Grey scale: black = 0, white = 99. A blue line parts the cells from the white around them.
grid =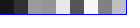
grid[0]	9
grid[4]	90
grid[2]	60

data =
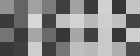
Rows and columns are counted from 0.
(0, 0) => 57
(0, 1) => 39
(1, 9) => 26
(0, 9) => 76
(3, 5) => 74
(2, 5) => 65
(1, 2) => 84
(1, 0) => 23
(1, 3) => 26
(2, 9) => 80
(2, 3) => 41
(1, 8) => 74
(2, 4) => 21

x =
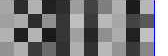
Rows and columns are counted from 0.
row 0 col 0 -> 65
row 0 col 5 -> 61
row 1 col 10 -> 34
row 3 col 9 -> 22
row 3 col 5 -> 68
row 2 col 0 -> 69
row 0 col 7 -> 49
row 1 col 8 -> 65
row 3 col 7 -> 72
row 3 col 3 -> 41
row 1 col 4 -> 21
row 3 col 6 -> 19
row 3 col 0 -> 57
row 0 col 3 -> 13

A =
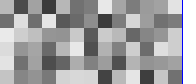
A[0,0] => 72
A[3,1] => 58
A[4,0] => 88
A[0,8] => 64
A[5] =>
[76, 52, 57, 47, 82, 84, 83, 26, 72, 89, 24, 77, 44]
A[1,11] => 44
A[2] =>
[91, 80, 74, 58, 57, 78, 35, 79, 72, 40, 52, 58, 80]
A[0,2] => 63
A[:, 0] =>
[72, 43, 91, 85, 88, 76]
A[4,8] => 31
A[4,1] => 44
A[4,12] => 63
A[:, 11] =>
[63, 44, 58, 86, 59, 77]
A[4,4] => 39
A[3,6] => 31
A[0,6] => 48
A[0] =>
[72, 29, 63, 23, 71, 44, 48, 90, 64, 48, 60, 63, 88]
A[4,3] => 30
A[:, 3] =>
[23, 89, 58, 41, 30, 47]
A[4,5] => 67

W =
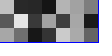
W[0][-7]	75
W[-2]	[34, 89, 22, 63, 24, 65, 10]
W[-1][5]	66
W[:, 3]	[8, 63, 20]

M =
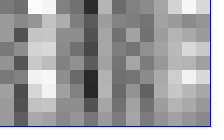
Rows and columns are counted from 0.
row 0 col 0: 47
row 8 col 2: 66
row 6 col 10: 38
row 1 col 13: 54
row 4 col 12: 71
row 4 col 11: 59
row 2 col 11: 61
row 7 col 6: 32
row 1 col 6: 35
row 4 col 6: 36
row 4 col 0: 57
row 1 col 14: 58
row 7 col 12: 70
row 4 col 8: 45
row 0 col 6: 17
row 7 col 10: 44
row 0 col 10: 54
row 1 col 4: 67
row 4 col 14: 62
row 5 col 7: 69
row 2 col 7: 64
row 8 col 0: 60
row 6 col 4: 62
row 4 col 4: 50
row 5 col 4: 55
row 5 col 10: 54
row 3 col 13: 84
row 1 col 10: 45
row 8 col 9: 64
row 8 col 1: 37
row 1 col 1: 53
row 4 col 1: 33
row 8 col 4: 53
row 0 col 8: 42

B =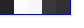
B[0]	14
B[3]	22
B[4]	19

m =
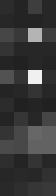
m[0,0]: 17
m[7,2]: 14
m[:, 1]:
[14, 14, 22, 15, 13, 20, 15, 13, 21, 28, 28, 14, 16, 18]
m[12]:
[15, 16, 15, 19]
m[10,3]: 38
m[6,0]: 14
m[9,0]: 20
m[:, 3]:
[15, 15, 24, 15, 14, 18, 15, 13, 27, 38, 38, 15, 19, 22]
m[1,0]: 15
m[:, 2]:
[24, 14, 70, 15, 15, 93, 20, 14, 15, 40, 38, 20, 15, 21]
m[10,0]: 29
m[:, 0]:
[17, 15, 27, 20, 14, 32, 14, 17, 14, 20, 29, 18, 15, 16]

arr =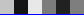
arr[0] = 76
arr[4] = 13
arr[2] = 90

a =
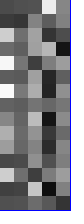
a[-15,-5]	29
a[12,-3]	24
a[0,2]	32
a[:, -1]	[52, 50, 30, 8, 61, 37, 56, 46, 54, 41, 52, 49, 61, 50, 20]
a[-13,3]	20
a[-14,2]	51
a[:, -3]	[32, 51, 63, 62, 24, 62, 67, 45, 73, 57, 51, 56, 24, 77, 42]
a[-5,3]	17
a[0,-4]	31
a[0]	[29, 31, 32, 92, 52]
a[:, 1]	[31, 21, 43, 37, 46, 35, 47, 36, 39, 41, 40, 29, 43, 26, 32]
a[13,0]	25
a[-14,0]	23
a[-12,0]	41
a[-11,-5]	96
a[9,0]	68
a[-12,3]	71
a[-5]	[61, 40, 51, 17, 52]

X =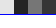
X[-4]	89
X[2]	46
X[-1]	21
